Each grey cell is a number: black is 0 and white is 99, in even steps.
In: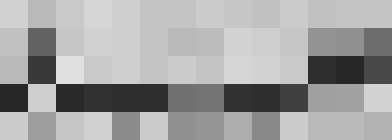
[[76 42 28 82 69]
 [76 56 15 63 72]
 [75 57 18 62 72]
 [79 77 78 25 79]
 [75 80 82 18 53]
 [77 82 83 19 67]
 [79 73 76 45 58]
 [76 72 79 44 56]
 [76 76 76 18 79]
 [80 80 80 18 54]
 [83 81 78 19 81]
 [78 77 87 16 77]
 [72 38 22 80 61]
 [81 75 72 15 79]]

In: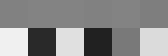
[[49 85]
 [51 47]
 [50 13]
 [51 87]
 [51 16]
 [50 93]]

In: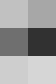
[[65 19 83]
 [75 43 80]]

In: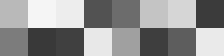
[[23 91]
 [83 36]
 [76 24]
 [42 62]
 [32 90]
 [92 25]
 [95 22]
 [72 48]]

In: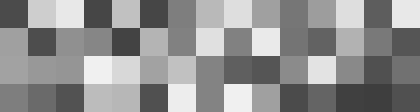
[[90 33 44 31]
 [36 47 31 24]
 [86 69 53 25]
 [61 38 88 39]
 [46 45 54 29]
 [62 91 33 62]
 [86 50 37 93]
 [72 87 51 51]
 [49 50 75 92]
 [27 70 63 31]
 [75 26 84 71]
 [27 52 93 73]
 [90 56 58 32]
 [80 30 59 41]
 [29 62 63 49]]

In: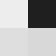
[[12 84]
 [92 86]]

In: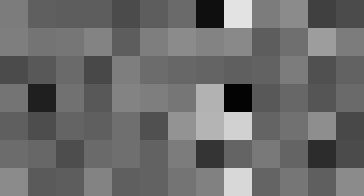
[[29 48 38 41 28 29 54]
 [25 61 31 33 55 17 37]
 [54 43 48 40 44 39 46]
 [48 36 38 34 39 47 39]
 [88 53 37  1 81 39 84]
 [ 6 51 39 69 70 20 50]
 [41 54 40 46 57 48 45]
 [36 49 42 49 31 38 38]
 [29 36 49 51 43 43 37]
 [36 51 28 34 37 41 51]
 [36 46 41 44 39 30 36]
 [37 45 34 12 30 40 35]
 [48 49 29 45 37 42 54]]

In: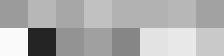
[[63 78]
 [71 90]
 [69 88]
 [69 52]
 [75 62]
 [65 57]
 [71 14]
 [60 97]]
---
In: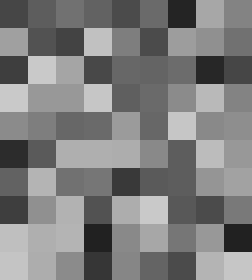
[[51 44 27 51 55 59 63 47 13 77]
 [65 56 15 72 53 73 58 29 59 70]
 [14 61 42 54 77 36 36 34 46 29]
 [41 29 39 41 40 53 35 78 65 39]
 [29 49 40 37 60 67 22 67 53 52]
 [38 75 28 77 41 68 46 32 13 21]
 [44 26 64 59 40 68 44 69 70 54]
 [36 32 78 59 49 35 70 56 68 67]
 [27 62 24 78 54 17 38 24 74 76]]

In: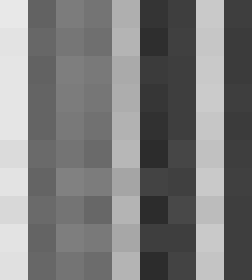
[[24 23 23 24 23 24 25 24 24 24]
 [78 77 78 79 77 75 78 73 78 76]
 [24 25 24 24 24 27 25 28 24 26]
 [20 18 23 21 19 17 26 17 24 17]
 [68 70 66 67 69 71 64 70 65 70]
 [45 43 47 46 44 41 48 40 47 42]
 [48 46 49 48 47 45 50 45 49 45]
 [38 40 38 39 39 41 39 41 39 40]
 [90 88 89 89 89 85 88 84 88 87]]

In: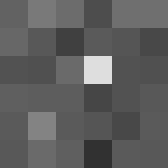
[[43 28 31 34 35 34]
 [43 33 32 32 28 35]
 [30 35 86 27 33 19]
 [42 25 41 36 35 37]
 [47 34 31 36 51 41]
 [38 40 32 37 35 34]]

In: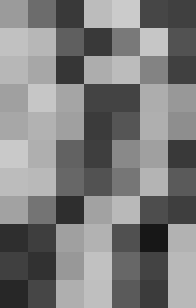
[[25 32 25 59 55 22 35 24 69 72 72]
 [27 77 51 67 68 62 70 30  9 26 23]
 [79 47 73 26 33 53 46 72 31 40 35]
 [73 22 67 26 23 24 32 63 69 75 74]
 [22 37 21 64 62 38 40 18 62 59 68]
 [42 71 65 77 69 68 72 45 24 19 27]
 [60 75 71 62 65 78 73 63 18 25 15]]

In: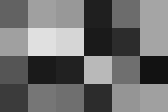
[[64 64  7 62]
 [42 17 43 58]
 [12 10 72 17]
 [59 83 13 43]
 [62 87 10 46]
 [38 62 33 23]]

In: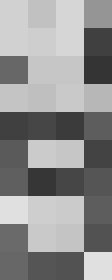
[[58 25 20 71 36 26 33 36 32 87]
 [83 83 77 78 23 77 27 79 76 32]
 [75 80 77 74 27 79 21 80 78 33]
 [81 81 40 76 25 35 37 87 41 40]]
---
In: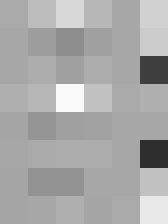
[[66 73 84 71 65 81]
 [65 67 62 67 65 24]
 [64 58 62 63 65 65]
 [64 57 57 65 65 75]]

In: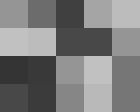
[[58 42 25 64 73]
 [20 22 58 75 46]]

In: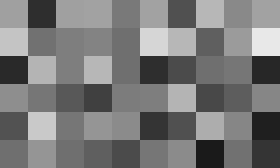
[[62 18 62 63 47 63 31 71 53 63]
 [16 70 49 71 43 18 29 43 46 15]
 [32 78 46 58 54 20 31 67 52 12]]

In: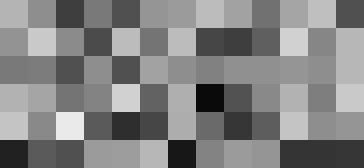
[[70 55 24 47 31 58 60 73 63 44 64 74 31]
 [47 48 31 55 31 63 55 50 56 56 58 55 71]
 [76 53 91 35 18 27 67 41 21 36 76 55 58]]

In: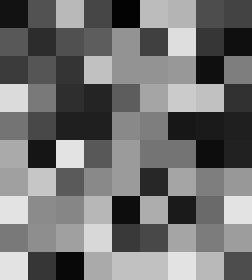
[[ 7 32 72 27  1 73 70 30 26]
 [23 33 20 75 57 57 59  6 49]
 [45 28 12 12 53 49  9 10 12]
 [62 77 35 53 60 15 64 49 59]
 [47 55 62 84 22 28 64 48 61]]

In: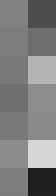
[[50 30]
 [47 70]
 [47 53]
 [49 12]]

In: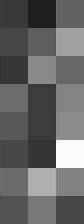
[[22 12 38]
 [21 53 40]
 [34 23 54]
 [41 68 50]]

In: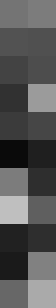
[[45 48]
 [26 30]
 [23 27]
 [48 18]
 [13 18]
 [40 66]]
